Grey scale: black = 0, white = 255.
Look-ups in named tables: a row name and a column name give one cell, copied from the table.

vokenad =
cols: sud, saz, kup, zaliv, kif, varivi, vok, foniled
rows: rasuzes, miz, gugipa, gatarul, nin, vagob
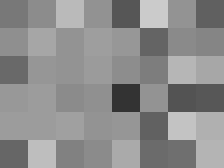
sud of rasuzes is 120
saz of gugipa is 150
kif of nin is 150
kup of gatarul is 139
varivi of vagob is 107
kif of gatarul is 51
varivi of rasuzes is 203
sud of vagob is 102
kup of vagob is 129
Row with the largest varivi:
rasuzes

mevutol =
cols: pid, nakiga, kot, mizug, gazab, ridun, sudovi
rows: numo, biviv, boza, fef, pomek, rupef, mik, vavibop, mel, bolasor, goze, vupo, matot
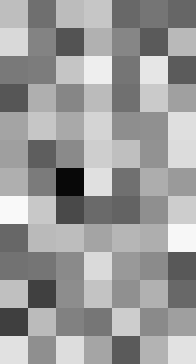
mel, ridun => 174
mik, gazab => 112
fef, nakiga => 175
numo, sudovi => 102
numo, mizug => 198
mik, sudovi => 154
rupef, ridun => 146
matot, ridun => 179
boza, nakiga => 124
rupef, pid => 159
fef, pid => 86

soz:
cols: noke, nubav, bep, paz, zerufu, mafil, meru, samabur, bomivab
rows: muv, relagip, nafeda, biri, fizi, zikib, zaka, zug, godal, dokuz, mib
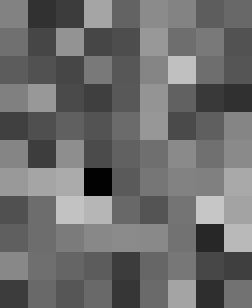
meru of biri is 97
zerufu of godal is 139
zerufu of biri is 88
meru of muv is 131
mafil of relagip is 152
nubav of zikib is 61
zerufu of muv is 99
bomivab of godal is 185
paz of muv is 165
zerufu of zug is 104
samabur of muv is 93
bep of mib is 86
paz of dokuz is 92
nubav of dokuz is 111
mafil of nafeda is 133
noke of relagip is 112

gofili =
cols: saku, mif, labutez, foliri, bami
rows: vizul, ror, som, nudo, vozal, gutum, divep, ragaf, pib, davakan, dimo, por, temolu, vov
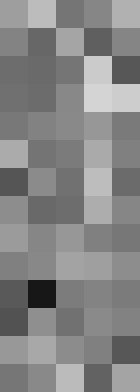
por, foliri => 138
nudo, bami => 205
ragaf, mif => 105
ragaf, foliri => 173
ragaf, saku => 141
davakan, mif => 136
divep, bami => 107
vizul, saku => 158
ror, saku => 131
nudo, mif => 108
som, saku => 109
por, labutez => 113
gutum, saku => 171
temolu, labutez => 140
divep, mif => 139

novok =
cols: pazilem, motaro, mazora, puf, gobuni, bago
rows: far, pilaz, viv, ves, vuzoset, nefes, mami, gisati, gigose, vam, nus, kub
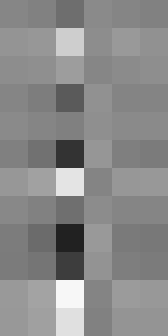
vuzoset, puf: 143
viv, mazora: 157
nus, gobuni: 155
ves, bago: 132
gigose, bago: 120
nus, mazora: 247
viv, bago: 142
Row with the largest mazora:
nus

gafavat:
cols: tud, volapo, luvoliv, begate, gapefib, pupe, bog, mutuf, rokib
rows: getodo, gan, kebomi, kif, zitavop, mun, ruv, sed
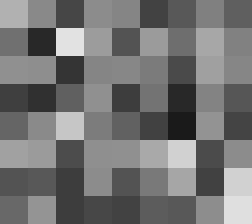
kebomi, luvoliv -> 52
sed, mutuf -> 141
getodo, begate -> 140
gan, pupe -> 155
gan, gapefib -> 83
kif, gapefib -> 61
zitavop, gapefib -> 97

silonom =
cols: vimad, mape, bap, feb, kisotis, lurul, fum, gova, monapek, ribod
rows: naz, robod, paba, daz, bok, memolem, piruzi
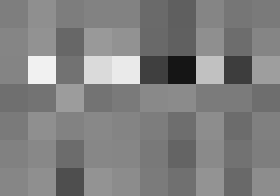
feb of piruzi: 147
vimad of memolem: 129
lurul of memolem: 121
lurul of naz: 106
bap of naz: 125
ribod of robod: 133
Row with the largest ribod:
paba

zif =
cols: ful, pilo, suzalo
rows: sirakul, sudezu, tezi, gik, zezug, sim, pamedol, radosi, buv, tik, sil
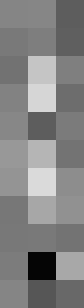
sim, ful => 152
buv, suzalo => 115
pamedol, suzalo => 141
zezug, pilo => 93
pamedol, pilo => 218
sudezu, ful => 121
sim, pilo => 181
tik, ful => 124
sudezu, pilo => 126
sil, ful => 133
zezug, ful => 135
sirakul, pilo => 134
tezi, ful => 114
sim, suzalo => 115
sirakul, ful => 133
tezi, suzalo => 127
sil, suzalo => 104

